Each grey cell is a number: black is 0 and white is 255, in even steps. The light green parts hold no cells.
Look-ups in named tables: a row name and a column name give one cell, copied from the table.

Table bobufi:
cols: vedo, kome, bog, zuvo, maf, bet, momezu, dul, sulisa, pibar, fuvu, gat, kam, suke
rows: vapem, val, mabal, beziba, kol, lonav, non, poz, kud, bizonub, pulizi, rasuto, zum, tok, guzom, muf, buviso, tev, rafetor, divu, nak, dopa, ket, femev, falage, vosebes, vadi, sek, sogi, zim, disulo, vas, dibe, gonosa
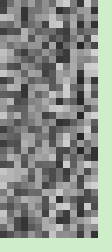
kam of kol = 114
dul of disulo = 195
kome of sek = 173
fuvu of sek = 166
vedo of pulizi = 197
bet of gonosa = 116
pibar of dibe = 121
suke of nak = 151

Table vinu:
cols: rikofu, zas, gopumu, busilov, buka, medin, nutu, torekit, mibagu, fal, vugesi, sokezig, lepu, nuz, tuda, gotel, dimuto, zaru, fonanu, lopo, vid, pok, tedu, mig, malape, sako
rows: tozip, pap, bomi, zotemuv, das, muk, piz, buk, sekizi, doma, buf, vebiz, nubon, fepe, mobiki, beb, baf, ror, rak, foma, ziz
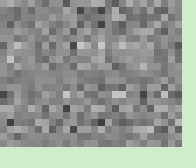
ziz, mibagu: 142
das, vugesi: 99
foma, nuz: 131
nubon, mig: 101
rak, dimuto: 141
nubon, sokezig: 105
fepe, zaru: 193
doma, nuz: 137
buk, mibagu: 145
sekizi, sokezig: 131
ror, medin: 170
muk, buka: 148
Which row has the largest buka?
beb

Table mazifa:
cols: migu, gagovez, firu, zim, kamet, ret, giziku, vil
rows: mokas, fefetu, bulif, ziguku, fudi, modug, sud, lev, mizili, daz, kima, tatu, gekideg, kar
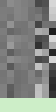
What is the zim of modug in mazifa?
127
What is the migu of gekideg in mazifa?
128
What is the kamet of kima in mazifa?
130
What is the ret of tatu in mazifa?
124
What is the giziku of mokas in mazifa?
81
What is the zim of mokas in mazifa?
127
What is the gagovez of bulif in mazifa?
117
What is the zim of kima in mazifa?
115
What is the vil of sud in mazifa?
172
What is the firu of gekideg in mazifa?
113
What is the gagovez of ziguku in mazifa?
147
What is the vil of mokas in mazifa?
214

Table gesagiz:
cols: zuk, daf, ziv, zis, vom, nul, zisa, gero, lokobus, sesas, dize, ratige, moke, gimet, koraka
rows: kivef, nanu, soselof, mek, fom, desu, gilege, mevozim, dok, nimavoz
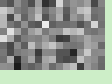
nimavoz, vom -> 96
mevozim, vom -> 141
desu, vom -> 134
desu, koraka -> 142
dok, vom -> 163
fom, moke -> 122
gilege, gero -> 196
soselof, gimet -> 106
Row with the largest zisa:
mek

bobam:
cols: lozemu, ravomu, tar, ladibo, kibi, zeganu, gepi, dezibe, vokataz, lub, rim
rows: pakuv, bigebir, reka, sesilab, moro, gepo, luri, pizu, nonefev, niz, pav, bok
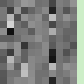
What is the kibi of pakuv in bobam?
146
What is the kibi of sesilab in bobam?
143
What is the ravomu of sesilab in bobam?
210
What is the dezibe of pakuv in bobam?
70
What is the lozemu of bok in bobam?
86
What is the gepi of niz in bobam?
106
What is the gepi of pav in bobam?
113
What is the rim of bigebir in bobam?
117
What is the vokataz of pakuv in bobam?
126
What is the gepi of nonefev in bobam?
124
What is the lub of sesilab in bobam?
119
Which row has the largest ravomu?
sesilab

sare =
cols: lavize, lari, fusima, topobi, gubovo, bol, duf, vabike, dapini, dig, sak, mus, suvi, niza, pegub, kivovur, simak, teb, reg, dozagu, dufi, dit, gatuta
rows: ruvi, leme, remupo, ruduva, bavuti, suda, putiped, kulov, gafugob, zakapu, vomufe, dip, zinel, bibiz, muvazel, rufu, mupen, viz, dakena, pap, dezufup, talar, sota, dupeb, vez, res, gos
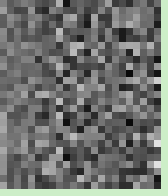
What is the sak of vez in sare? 56
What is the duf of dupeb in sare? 153
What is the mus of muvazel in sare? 172
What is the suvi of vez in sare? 144
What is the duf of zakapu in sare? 71
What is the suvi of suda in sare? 99
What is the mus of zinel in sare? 183
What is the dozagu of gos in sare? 166
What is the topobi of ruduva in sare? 72
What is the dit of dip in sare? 155
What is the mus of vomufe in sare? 103

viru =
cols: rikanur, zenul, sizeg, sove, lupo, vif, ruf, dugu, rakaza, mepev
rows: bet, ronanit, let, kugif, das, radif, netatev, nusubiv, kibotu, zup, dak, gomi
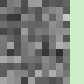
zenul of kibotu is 151
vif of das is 124
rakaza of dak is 138
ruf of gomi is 95
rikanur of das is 72
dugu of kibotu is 119
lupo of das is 100

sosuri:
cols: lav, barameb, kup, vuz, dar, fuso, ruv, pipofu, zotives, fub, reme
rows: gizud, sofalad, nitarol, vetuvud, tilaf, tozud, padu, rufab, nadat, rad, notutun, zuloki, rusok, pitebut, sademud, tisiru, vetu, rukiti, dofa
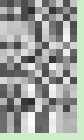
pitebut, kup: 82
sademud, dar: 45
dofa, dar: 245
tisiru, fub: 68
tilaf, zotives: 84
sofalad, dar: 42
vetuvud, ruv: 219
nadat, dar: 49
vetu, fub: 169
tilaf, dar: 150
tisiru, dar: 108
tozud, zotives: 113
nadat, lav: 197

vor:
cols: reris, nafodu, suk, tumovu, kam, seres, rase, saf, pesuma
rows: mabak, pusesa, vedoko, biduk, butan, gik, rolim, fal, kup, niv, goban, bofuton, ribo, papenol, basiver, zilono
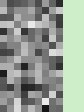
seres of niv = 174
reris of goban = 28
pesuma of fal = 208
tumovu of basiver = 82
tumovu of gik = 130
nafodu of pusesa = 108
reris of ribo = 84
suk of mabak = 86
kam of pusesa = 167
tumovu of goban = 130
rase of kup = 115
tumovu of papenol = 63
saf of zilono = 108
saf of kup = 98
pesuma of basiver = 142
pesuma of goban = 189
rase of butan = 98
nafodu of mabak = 76
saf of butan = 172
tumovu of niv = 35

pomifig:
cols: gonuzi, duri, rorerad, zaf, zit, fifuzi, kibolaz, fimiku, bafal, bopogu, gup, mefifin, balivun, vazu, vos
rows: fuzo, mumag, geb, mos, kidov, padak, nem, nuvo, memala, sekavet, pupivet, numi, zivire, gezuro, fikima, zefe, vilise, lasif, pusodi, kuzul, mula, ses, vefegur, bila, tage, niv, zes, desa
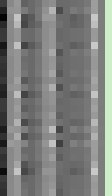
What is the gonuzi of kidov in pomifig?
57
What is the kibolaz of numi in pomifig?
136
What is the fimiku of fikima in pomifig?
147
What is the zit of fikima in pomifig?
106
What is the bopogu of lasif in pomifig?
107
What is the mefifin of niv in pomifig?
112
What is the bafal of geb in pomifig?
107
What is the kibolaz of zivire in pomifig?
144
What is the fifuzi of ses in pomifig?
118
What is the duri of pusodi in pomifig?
151
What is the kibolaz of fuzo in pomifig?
136
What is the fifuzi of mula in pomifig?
120
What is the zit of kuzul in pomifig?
99
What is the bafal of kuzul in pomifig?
112
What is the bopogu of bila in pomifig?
107

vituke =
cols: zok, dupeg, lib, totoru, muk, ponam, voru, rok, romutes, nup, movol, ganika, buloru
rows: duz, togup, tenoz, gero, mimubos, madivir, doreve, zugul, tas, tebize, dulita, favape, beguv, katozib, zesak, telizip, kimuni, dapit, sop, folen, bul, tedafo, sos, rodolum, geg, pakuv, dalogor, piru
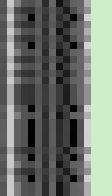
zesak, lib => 75
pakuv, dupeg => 200
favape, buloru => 173
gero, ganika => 104
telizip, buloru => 209
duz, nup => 56
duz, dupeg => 201
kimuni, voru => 43
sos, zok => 96
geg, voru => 60
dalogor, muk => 77
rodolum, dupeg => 201
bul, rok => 93
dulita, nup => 29
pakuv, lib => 96
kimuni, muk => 79
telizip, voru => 51
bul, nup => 65
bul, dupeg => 200

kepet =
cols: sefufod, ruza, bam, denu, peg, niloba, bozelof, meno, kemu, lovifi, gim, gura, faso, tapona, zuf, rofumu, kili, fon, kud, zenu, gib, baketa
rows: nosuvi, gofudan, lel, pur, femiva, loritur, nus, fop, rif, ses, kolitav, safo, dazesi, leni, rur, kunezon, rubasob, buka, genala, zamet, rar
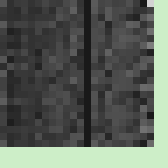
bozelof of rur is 77
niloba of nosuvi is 58
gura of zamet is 83
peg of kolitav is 54
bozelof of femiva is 49
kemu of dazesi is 70
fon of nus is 84
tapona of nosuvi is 90
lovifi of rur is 78
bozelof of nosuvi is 69
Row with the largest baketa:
nosuvi

